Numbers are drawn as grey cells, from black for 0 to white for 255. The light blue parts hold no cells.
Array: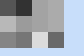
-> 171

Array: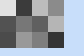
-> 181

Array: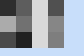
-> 134

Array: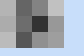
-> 152

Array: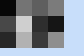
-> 21

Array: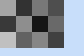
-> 105
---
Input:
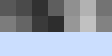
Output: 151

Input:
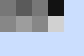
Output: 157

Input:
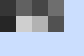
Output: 207

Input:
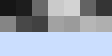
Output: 154

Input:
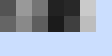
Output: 26

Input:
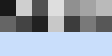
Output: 60

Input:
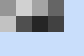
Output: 79
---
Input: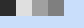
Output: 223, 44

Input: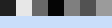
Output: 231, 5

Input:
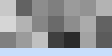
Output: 214, 42

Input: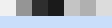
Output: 240, 26

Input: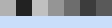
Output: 192, 34

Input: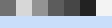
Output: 243, 34

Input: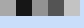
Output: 195, 22

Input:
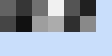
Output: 241, 17

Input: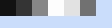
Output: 253, 17

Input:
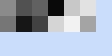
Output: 241, 9
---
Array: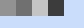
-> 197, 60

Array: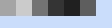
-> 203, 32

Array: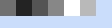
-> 255, 36

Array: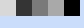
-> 216, 0

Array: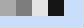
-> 228, 21

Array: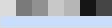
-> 219, 21

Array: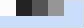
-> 252, 35

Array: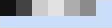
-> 226, 18

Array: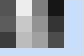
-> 237, 22
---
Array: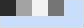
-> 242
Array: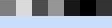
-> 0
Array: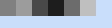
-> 108
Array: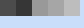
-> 166
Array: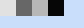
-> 183
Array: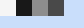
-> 141
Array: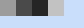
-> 37
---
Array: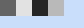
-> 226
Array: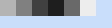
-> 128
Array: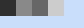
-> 137
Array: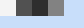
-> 81
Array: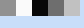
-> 250
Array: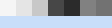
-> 229
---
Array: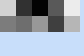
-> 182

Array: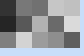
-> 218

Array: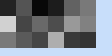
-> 129

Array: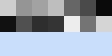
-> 214

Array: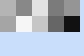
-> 17

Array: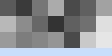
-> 223
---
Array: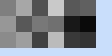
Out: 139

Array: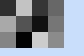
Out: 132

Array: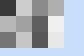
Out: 117

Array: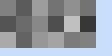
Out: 170

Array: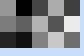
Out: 36

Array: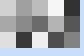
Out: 223

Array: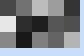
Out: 135

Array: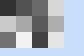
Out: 114
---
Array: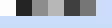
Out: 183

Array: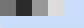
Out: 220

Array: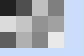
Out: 127

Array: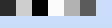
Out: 251

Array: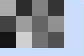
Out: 52

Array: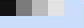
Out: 227

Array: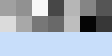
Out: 71

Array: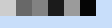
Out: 27
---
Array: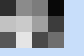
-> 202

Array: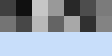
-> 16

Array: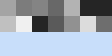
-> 124

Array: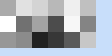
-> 113

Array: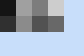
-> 160

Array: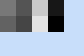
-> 84
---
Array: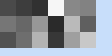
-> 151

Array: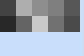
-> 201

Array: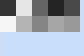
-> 133

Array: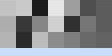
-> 134

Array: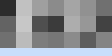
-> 79

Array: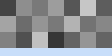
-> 149
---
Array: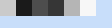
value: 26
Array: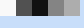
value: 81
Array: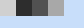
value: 45
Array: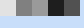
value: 128
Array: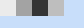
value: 163
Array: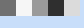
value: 246
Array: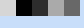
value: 1
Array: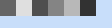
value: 223
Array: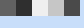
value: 47
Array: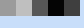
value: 191
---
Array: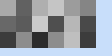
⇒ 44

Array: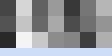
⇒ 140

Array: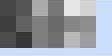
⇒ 127

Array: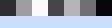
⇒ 70

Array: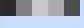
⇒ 128

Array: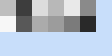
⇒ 171

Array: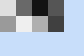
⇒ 154

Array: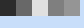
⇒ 104
